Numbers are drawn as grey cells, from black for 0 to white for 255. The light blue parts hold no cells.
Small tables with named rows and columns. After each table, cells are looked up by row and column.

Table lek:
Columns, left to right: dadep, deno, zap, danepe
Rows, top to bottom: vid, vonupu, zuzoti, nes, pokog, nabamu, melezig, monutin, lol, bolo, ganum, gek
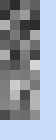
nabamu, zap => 124
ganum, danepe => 179
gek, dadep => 75
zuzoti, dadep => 176
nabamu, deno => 49
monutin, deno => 125
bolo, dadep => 127
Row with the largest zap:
lol

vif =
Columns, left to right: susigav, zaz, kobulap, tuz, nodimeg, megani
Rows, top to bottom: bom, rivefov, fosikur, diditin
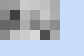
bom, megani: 172
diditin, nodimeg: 79
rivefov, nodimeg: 198
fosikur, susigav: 102
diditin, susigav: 138
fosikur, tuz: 127
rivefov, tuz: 160
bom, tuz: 199
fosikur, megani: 141
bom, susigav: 155
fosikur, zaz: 106
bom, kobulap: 202
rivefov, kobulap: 182
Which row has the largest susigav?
bom

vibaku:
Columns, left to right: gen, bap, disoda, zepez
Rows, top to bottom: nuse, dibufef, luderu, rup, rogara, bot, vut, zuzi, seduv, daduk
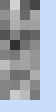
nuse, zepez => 69
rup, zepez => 100
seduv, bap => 129
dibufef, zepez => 166
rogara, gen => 147
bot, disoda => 162
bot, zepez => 149
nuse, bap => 210
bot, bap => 120
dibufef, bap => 180

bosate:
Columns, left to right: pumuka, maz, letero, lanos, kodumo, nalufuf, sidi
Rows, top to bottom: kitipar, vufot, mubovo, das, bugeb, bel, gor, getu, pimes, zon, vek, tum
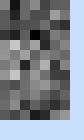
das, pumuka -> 53
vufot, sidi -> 117
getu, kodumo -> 112
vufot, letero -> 105
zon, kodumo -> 100
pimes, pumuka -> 93
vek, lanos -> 97
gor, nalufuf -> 53
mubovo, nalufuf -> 67
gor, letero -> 36
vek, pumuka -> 107
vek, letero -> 53
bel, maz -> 126
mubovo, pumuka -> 90
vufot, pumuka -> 90
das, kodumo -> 50
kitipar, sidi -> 95
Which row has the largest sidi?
tum

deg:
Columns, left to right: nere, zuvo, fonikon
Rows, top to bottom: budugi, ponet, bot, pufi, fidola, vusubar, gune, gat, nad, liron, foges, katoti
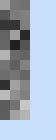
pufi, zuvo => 160
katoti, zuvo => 162
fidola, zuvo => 31
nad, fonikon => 133
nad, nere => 48
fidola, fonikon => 84
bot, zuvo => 52
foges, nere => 92
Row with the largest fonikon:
foges

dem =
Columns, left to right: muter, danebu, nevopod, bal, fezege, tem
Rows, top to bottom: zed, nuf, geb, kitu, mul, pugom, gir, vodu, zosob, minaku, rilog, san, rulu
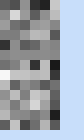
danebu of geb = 112
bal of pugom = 139
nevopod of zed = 145
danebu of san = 140
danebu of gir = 129
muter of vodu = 247
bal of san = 120
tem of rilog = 86
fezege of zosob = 90
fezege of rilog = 162

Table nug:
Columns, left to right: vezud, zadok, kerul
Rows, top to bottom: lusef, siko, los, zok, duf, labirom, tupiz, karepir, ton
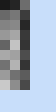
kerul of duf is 52
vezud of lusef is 26
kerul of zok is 57
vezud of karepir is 155
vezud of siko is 105
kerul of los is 39
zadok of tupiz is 179
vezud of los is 131
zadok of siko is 119
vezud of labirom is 169
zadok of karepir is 113
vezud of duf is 100
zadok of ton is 141
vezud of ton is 201
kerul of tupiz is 52
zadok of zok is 166
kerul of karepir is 92
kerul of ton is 73
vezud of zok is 152
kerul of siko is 60

